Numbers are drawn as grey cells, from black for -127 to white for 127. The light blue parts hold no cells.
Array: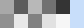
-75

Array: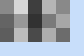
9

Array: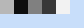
114

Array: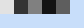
-33

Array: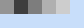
77

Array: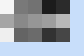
-84

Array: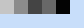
-124

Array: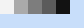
-109
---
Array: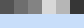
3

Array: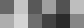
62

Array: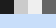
-25

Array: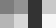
73

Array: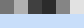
5

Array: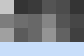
20

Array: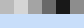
36

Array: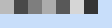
44

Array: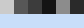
-40
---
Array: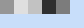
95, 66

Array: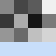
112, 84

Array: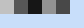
65, 18

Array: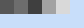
89, 34

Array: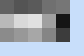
97, 89

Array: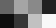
120, 65

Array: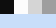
124, 85

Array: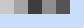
72, 36

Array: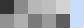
82, 62
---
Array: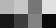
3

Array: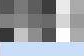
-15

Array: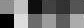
-19

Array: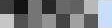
-10

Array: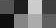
44

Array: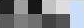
-15

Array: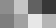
103
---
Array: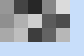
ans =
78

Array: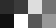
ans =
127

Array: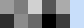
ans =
-22

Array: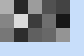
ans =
-67

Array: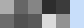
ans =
-38

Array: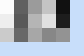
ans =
53

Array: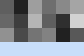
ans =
-32

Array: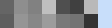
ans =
-6

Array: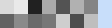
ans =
78
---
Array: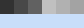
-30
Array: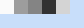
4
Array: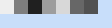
-95
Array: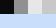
103
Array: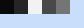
114
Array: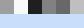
-96
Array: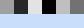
99
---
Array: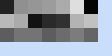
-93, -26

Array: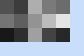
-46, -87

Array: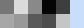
-9, 69

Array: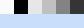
122, -74

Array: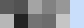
-37, 69

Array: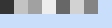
-75, 4

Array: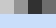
73, -18

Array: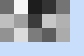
-19, 43
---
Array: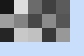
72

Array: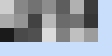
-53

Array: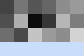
-54

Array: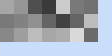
30

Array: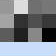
-96

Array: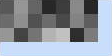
-60

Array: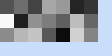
55

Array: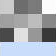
96

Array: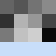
65
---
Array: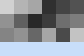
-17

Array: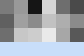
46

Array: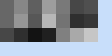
-80

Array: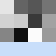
-70

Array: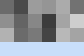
36

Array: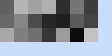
-37

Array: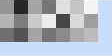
89

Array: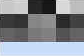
-84
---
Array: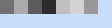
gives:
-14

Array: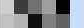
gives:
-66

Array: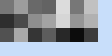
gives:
-81

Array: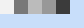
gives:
24

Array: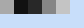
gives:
6

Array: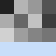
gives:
-44
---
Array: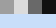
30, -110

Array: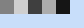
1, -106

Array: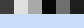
-66, -97

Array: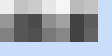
109, -28

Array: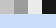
69, -103

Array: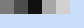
-4, 81

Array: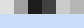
96, 54

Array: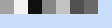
34, -21

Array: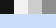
-107, 14
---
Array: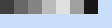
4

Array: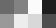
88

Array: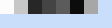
-88

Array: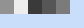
-69

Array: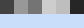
-11

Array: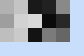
-108

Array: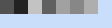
67
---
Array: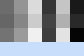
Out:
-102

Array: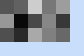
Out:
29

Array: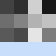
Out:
-103

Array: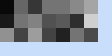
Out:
37

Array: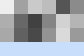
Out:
11

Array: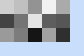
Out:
42

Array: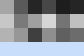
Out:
-90
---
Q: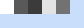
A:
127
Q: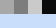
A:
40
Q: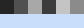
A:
-90
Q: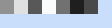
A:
17
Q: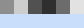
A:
14
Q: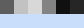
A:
-33
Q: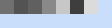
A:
-15
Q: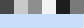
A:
-56
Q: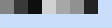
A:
3
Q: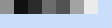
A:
16
